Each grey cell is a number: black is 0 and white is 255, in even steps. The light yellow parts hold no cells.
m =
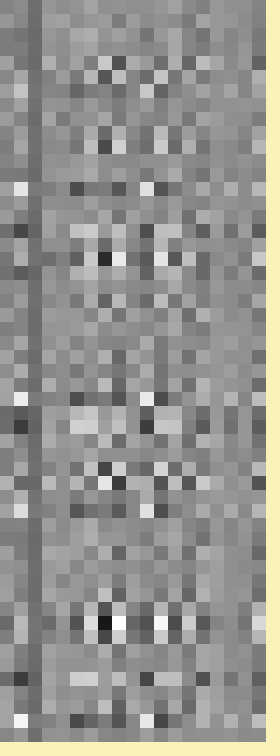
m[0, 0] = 132
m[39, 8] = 100
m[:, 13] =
[138, 122, 133, 133, 103, 164, 142, 139, 120, 156, 175, 137, 132, 140, 135, 112, 132, 151, 190, 137, 138, 161, 111, 132, 141, 114, 141, 112, 147, 135, 128, 111, 133, 173, 86, 137, 141, 133, 139, 112, 133, 118, 103, 168, 204, 173, 122, 130, 140, 117, 106, 141, 142]
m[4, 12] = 174
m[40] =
[146, 143, 110, 153, 159, 135, 155, 145, 141, 144, 134, 151, 140, 133, 150, 159, 144, 138, 136]
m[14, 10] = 151
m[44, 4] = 148
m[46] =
[159, 127, 108, 161, 152, 150, 139, 172, 116, 159, 145, 133, 153, 122, 166, 160, 139, 145, 123]
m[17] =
[138, 163, 113, 143, 144, 126, 168, 106, 171, 135, 115, 182, 128, 151, 143, 145, 137, 133, 160]
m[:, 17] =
[143, 140, 142, 149, 151, 134, 134, 147, 142, 133, 126, 146, 140, 140, 140, 147, 155, 133, 122, 148, 140, 125, 145, 147, 143, 145, 140, 144, 133, 149, 150, 150, 141, 130, 153, 145, 137, 149, 146, 141, 138, 144, 149, 127, 116, 130, 145, 140, 145, 139, 145, 142, 138]
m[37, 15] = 151
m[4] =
[160, 118, 107, 176, 139, 161, 127, 201, 82, 171, 154, 110, 174, 103, 188, 165, 138, 151, 98]
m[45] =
[126, 179, 115, 130, 143, 116, 192, 72, 205, 119, 98, 202, 100, 173, 115, 147, 139, 130, 181]
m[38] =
[124, 123, 107, 145, 142, 158, 173, 149, 150, 140, 125, 156, 166, 139, 115, 147, 135, 146, 123]
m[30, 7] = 160
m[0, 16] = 144
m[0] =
[132, 139, 110, 150, 142, 147, 163, 144, 146, 143, 143, 150, 161, 138, 128, 151, 144, 143, 131]
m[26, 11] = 116
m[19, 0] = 113
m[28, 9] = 139
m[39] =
[158, 125, 108, 168, 162, 158, 136, 174, 100, 162, 151, 121, 160, 112, 174, 163, 143, 141, 105]
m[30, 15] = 154
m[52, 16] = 147
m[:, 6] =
[163, 151, 173, 163, 127, 182, 124, 153, 145, 170, 189, 162, 169, 120, 158, 140, 202, 168, 200, 188, 163, 171, 134, 167, 148, 142, 147, 136, 113, 197, 206, 134, 165, 192, 118, 151, 113, 170, 173, 136, 155, 143, 133, 182, 220, 192, 139, 147, 207, 144, 135, 101, 155]
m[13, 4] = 139
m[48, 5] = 205
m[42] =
[159, 127, 108, 166, 153, 151, 133, 191, 99, 162, 149, 121, 164, 103, 177, 156, 145, 149, 110]
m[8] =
[155, 131, 108, 164, 122, 145, 145, 165, 122, 149, 135, 131, 152, 120, 163, 155, 143, 142, 125]
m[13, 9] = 134
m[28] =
[161, 236, 123, 130, 135, 78, 113, 122, 84, 139, 234, 77, 124, 147, 172, 150, 179, 133, 189]
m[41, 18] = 119
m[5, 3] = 129
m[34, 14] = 201
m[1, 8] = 124
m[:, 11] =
[150, 145, 152, 139, 110, 196, 100, 128, 131, 185, 202, 143, 147, 84, 137, 131, 189, 182, 228, 169, 142, 187, 128, 150, 122, 122, 116, 119, 77, 177, 198, 114, 142, 211, 83, 117, 78, 145, 156, 121, 151, 134, 121, 181, 248, 202, 133, 136, 189, 135, 114, 71, 134]

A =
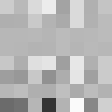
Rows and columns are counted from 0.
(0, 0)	204
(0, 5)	218
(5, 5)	229
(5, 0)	158
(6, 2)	175
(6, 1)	189
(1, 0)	175
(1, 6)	177
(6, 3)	174
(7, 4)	179
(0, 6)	176
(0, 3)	236
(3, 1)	182
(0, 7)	196
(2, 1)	183
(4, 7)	203
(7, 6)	135
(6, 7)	178
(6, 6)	188
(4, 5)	231

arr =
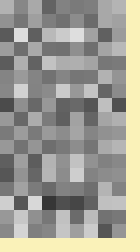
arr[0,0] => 178
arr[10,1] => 115
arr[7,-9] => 75
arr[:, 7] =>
[168, 168, 96, 164, 119, 178, 101, 191, 165, 145, 170, 129, 140, 180, 192, 114, 85]
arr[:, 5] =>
[122, 140, 222, 143, 175, 118, 152, 105, 162, 165, 141, 194, 206, 126, 70, 107, 158]
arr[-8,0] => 122
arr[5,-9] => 132
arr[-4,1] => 162
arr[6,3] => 139
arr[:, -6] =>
[99, 126, 185, 114, 194, 114, 139, 152, 123, 154, 110, 179, 181, 106, 54, 119, 134]
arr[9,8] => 150
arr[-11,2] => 131
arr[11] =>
[95, 159, 93, 179, 145, 194, 146, 129, 136]
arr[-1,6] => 203
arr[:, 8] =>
[180, 161, 155, 184, 122, 148, 139, 80, 176, 150, 181, 136, 144, 130, 194, 120, 149]
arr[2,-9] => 90
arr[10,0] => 152
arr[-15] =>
[90, 221, 95, 185, 203, 222, 162, 96, 155]
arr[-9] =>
[153, 104, 172, 123, 95, 162, 101, 165, 176]
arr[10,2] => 149
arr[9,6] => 133
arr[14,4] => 79
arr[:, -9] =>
[178, 146, 90, 157, 92, 132, 135, 75, 153, 122, 152, 95, 86, 119, 207, 152, 136]

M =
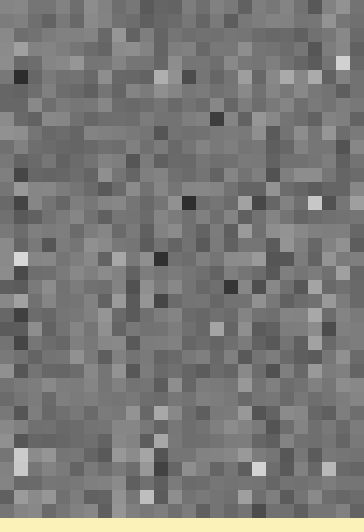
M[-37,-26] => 133
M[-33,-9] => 120
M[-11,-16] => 124
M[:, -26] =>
[133, 124, 137, 139, 141, 120, 102, 103, 139, 145, 112, 120, 127, 117, 105, 112, 121, 138, 138, 140, 94, 136, 103, 91, 115, 121, 144, 115, 107, 120, 136, 144, 117, 130, 132, 96, 117]
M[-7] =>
[136, 128, 112, 113, 105, 108, 115, 117, 134, 134, 120, 100, 119, 110, 115, 127, 140, 131, 122, 84, 110, 132, 111, 121, 106, 124]
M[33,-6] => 90
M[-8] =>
[120, 85, 126, 104, 112, 120, 106, 123, 120, 147, 103, 168, 136, 109, 94, 121, 123, 152, 84, 99, 139, 135, 103, 95, 126, 110]
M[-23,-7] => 102
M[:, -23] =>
[117, 99, 124, 132, 133, 122, 128, 110, 136, 104, 107, 118, 100, 135, 116, 114, 123, 86, 135, 111, 140, 133, 103, 98, 108, 115, 103, 137, 106, 104, 113, 100, 149, 131, 118, 150, 106]
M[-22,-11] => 111
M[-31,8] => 101
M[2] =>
[137, 110, 114, 124, 129, 129, 132, 104, 150, 98, 126, 100, 117, 110, 113, 112, 118, 117, 108, 104, 106, 96, 113, 119, 136, 106]
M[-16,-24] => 113
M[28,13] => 115
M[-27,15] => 121
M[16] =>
[121, 108, 127, 123, 126, 107, 125, 134, 106, 122, 96, 130, 139, 113, 99, 124, 94, 154, 112, 142, 147, 136, 128, 126, 127, 103]
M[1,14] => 101
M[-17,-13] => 116
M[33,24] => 106
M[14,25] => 159
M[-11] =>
[144, 86, 116, 103, 102, 108, 136, 117, 147, 87, 124, 106, 112, 101, 92, 107, 101, 137, 108, 81, 127, 104, 153, 124, 128, 100]
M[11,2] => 106
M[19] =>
[140, 74, 110, 111, 122, 136, 127, 139, 130, 98, 125, 117, 123, 117, 111, 99, 127, 117, 108, 88, 127, 117, 124, 112, 160, 103]
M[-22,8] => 118
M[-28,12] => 115
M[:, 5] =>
[110, 104, 129, 118, 150, 115, 105, 118, 113, 101, 101, 107, 109, 117, 126, 134, 107, 117, 126, 136, 124, 117, 120, 133, 127, 145, 108, 124, 123, 120, 108, 108, 119, 100, 120, 125, 129]
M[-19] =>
[138, 216, 133, 135, 117, 126, 136, 99, 167, 121, 143, 48, 113, 109, 127, 117, 139, 140, 154, 85, 86, 124, 99, 148, 123, 127]
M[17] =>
[138, 101, 121, 86, 124, 117, 144, 138, 120, 117, 92, 115, 100, 114, 90, 123, 97, 117, 117, 91, 148, 127, 103, 130, 145, 93]
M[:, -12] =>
[111, 101, 113, 104, 118, 117, 123, 108, 130, 114, 131, 118, 116, 135, 110, 128, 99, 90, 127, 111, 104, 117, 103, 103, 108, 127, 92, 124, 128, 94, 115, 111, 130, 127, 109, 121, 96]
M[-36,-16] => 95
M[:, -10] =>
[121, 93, 118, 119, 137, 116, 118, 102, 133, 123, 127, 113, 133, 114, 107, 132, 94, 97, 139, 127, 54, 114, 107, 101, 111, 128, 101, 118, 121, 123, 140, 124, 135, 117, 115, 112, 104]

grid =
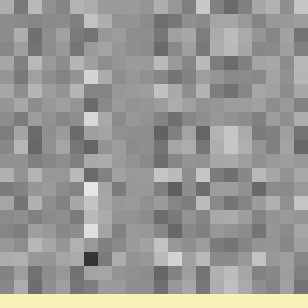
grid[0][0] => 173
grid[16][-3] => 149
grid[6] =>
[165, 142, 181, 157, 148, 181, 133, 132, 151, 154, 157, 193, 169, 142, 178, 125, 114, 134, 166, 160, 141, 167]
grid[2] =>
[140, 174, 112, 142, 160, 123, 115, 151, 156, 142, 142, 119, 160, 167, 125, 171, 187, 170, 149, 134, 162, 115]
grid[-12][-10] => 128
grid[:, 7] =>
[155, 174, 151, 163, 142, 171, 132, 137, 169, 163, 148, 171, 130, 164, 165, 171, 164, 129, 123, 165, 155]
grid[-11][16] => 196
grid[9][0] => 125
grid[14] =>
[165, 117, 176, 142, 130, 167, 195, 165, 151, 154, 145, 155, 134, 125, 187, 137, 116, 132, 155, 175, 144, 196]
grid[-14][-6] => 157
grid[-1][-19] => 142
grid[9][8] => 144
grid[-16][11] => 135
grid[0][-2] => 143
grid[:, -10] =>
[151, 119, 160, 137, 155, 117, 169, 172, 112, 128, 165, 134, 186, 95, 134, 122, 104, 152, 211, 130, 152]
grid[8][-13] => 152
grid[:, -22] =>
[173, 140, 140, 135, 166, 149, 165, 150, 141, 125, 136, 145, 176, 124, 165, 139, 134, 152, 172, 131, 136]
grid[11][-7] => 167
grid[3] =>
[135, 159, 115, 141, 152, 118, 154, 163, 150, 143, 140, 107, 137, 159, 121, 173, 185, 166, 136, 137, 158, 128]
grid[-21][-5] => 128
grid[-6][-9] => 147
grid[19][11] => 103
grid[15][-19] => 139
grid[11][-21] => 145
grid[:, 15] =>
[128, 165, 171, 173, 125, 149, 125, 150, 152, 179, 174, 167, 124, 156, 137, 168, 151, 124, 137, 175, 174]
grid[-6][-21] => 143
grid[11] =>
[145, 145, 128, 135, 142, 128, 169, 171, 155, 146, 138, 110, 134, 148, 146, 167, 169, 158, 144, 153, 157, 152]
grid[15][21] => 150
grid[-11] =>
[136, 182, 104, 144, 165, 118, 101, 148, 157, 140, 142, 116, 165, 172, 118, 174, 196, 175, 149, 128, 163, 104]
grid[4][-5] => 129
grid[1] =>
[140, 138, 134, 138, 139, 128, 194, 174, 146, 148, 140, 111, 119, 143, 138, 165, 165, 153, 132, 152, 152, 157]
